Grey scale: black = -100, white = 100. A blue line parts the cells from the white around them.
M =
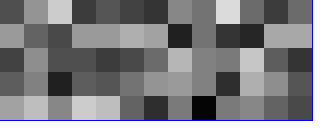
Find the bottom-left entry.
27
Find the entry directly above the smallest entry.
1
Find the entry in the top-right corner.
-16
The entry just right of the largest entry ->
-16
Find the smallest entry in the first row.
-59
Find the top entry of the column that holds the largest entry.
72
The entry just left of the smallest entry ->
-4
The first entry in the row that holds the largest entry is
-38
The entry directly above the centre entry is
27
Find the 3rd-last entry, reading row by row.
6
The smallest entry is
-96
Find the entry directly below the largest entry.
-59
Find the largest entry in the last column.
32
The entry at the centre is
-16
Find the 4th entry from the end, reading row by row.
-4
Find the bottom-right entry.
-43
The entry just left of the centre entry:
-43
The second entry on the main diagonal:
-22
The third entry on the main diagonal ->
-38

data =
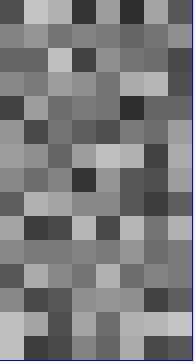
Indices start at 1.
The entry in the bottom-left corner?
48
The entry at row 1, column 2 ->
54
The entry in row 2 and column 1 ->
2
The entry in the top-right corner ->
-31
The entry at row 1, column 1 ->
-37
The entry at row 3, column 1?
-21
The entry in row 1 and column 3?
38
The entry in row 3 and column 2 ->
-21
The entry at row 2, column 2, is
17
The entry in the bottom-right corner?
-31

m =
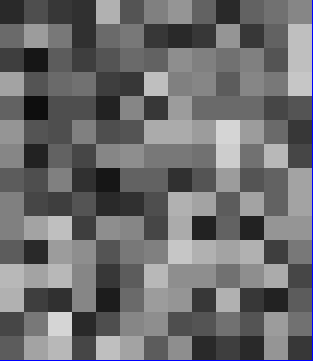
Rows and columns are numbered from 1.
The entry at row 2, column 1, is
-17
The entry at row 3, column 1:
-51
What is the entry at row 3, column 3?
-28
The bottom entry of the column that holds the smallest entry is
28
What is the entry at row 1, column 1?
-68
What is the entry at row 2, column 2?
22
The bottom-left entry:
-28
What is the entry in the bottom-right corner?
-57
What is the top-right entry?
5
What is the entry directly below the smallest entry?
-34
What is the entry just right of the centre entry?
-62
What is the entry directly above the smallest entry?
-34
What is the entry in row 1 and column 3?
-57
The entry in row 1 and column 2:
-39
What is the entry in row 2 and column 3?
-6
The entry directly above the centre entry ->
-6
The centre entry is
-23

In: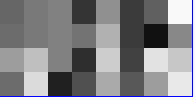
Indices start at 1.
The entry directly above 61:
39
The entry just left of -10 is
1
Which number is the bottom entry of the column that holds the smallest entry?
23
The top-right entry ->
95
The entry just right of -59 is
13
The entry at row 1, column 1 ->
-20
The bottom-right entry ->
83
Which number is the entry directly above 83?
56
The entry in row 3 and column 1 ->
23
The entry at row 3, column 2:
50

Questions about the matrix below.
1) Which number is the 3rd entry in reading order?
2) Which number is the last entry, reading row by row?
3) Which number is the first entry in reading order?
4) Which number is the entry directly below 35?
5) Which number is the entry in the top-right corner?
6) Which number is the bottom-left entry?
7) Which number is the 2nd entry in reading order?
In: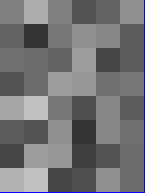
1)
0
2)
-16
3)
0
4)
-60
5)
12
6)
40
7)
35
